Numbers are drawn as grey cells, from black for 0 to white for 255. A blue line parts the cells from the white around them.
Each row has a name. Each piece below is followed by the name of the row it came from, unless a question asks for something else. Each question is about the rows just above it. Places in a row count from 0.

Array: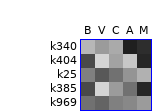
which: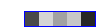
k404
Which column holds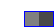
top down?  B
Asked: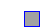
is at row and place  k404, 2
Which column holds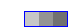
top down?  A

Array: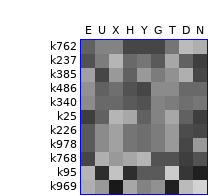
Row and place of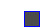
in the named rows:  k226, 7
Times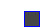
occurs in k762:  3
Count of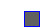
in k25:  3

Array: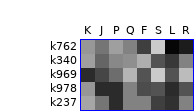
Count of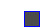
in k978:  1
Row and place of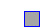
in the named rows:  k237, 0
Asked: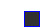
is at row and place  k237, 6
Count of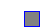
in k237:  3
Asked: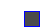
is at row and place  k978, 4
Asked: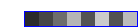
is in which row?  k969
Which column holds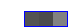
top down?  F

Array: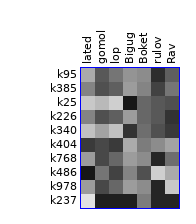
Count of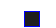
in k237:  3
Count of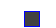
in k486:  1

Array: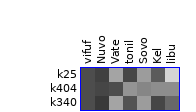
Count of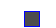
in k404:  2
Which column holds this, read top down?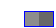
libu
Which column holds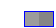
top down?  Sovo
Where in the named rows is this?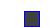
k25, 1

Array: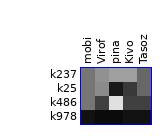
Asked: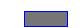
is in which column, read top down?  mobi
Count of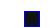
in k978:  3
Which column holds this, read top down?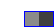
Virof
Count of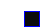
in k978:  2
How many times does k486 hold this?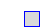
0
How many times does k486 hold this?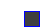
3
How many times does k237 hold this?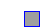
2

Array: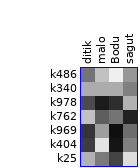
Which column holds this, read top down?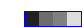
sagut
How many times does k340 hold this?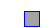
0

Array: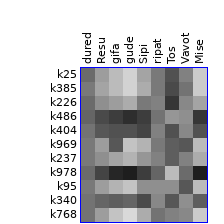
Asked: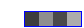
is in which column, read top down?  Sipi
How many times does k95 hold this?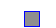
3
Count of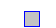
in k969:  1

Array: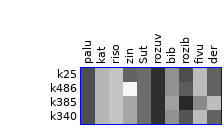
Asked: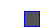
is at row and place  k340, 7
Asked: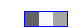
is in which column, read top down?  zin

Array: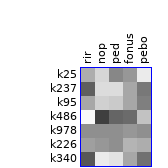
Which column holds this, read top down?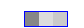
ped
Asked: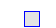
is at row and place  k340, 2
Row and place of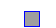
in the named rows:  k226, 0
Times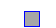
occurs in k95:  2
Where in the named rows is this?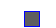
k237, 0
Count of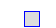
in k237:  2
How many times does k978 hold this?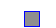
4

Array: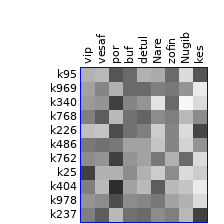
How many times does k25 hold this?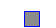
2
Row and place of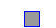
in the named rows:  k340, 0
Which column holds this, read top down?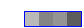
vesaf
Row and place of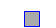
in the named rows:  k95, 5
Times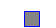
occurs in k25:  0
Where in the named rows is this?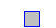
k226, 0
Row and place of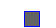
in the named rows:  k768, 4

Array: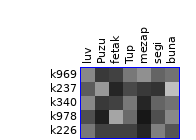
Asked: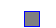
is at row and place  k226, 5
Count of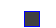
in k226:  3

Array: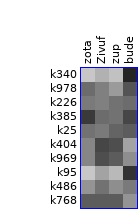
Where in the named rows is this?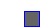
k25, 2
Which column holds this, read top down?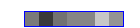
zota
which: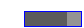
k768
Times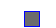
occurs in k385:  1
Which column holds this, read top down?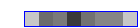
zota
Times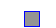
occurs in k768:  1
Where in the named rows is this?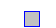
k340, 2

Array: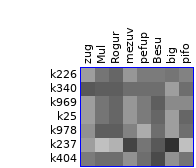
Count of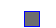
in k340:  4
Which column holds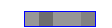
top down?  mezuv
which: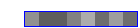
k978
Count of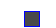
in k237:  0
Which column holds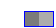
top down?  pefup

